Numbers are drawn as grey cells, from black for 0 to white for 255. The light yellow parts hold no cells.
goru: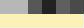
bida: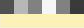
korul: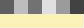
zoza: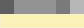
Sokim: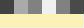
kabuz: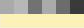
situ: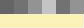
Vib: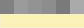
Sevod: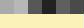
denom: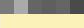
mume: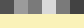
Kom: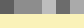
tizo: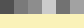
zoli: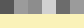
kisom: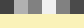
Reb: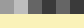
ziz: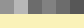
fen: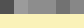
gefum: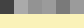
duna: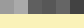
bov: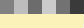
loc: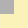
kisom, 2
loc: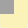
tizo, 6
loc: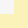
bida, 4
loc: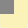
fen, 6

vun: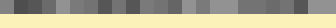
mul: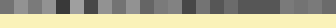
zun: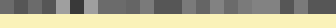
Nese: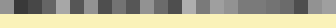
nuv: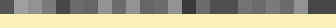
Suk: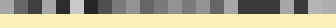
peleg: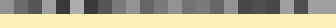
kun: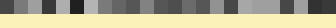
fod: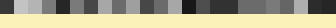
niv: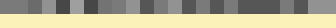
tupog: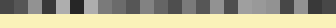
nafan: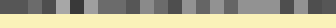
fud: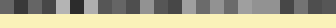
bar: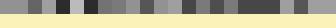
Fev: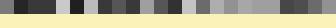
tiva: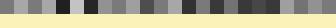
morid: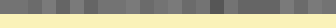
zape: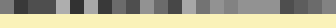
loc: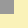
tupog, 19
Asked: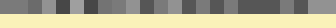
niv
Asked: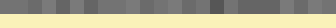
morid
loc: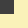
Suk, 3
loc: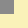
nafan, 11
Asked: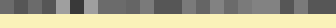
zun
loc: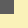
zape, 22

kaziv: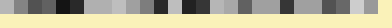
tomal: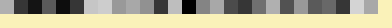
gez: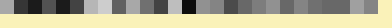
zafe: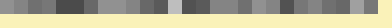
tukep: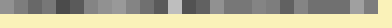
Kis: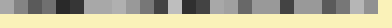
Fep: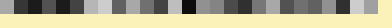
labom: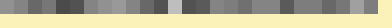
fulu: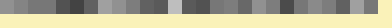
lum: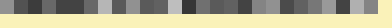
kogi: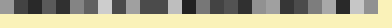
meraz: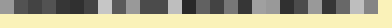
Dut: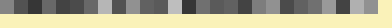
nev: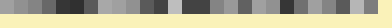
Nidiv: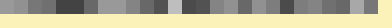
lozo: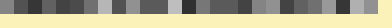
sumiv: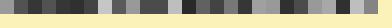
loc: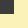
lum, 3
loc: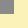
fulu, 23

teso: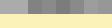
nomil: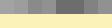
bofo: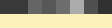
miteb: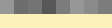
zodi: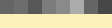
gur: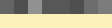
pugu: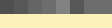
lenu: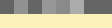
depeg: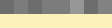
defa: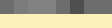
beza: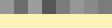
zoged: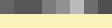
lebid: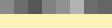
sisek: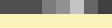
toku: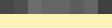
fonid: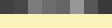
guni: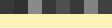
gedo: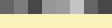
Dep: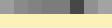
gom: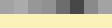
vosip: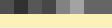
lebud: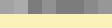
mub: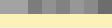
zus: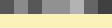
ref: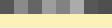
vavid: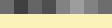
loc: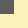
toku, 6
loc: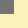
miteb, 3

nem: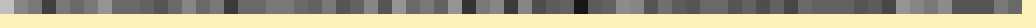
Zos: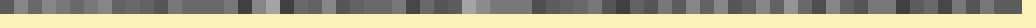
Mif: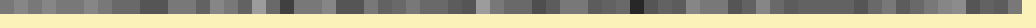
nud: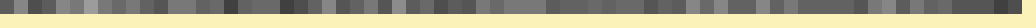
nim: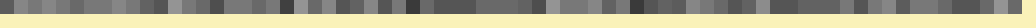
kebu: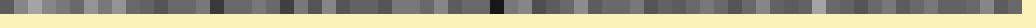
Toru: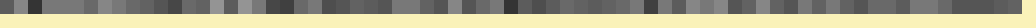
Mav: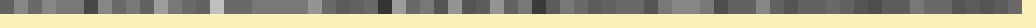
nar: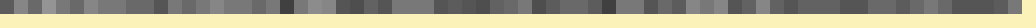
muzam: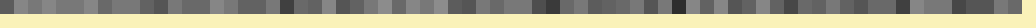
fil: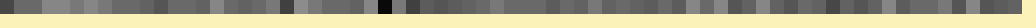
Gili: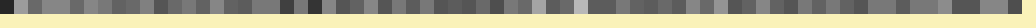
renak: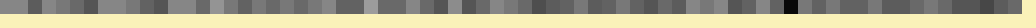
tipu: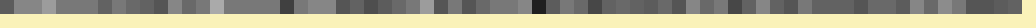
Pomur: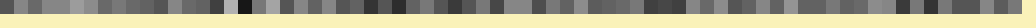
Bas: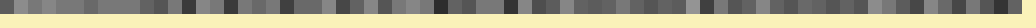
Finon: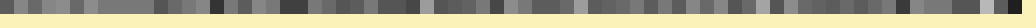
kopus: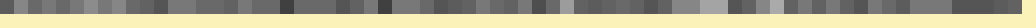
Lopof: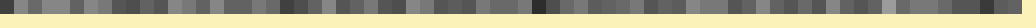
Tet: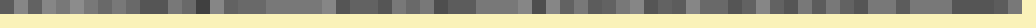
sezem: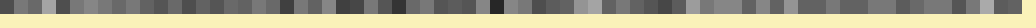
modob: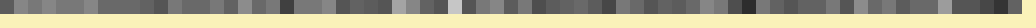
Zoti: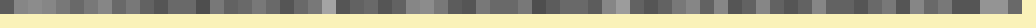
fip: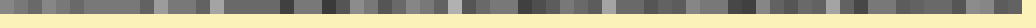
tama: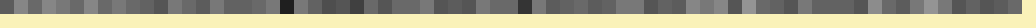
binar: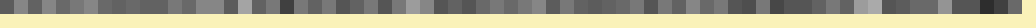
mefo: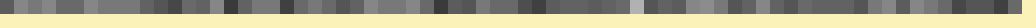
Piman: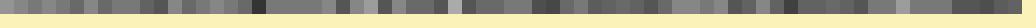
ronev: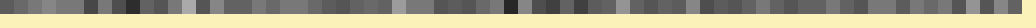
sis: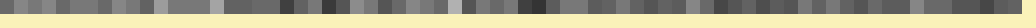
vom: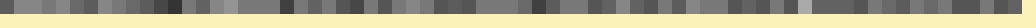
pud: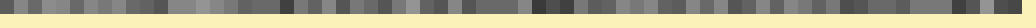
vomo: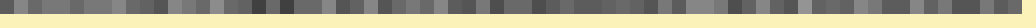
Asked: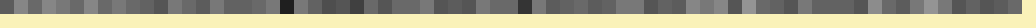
tama
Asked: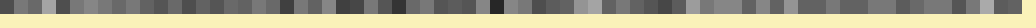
sezem
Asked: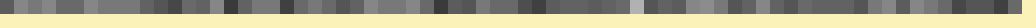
mefo
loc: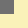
nem, 48
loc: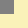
Gili, 11

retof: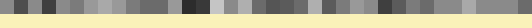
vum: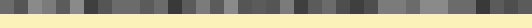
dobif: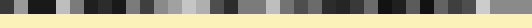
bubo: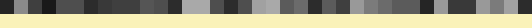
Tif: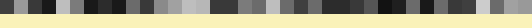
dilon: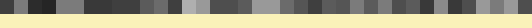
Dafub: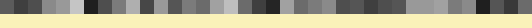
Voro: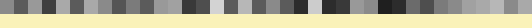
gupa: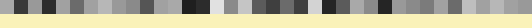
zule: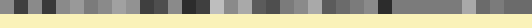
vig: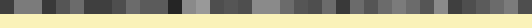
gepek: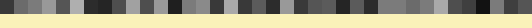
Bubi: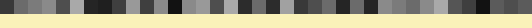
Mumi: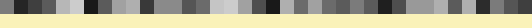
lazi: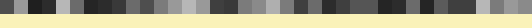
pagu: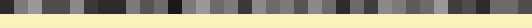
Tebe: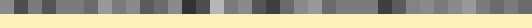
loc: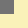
dobif, 21
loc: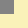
Tebe, 30
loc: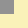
zule, 10
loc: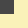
Dafub, 11
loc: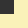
Tebe, 14
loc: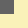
dobif, 32

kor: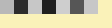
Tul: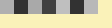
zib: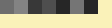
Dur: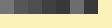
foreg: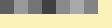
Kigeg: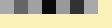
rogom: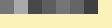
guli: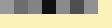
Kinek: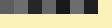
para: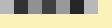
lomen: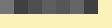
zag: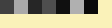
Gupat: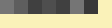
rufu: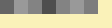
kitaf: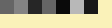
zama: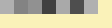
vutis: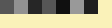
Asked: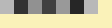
para
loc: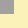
Kigeg, 3
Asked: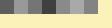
foreg
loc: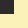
kor, 2
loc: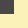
rogom, 3
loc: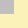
Tul, 5
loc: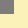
rufu, 7

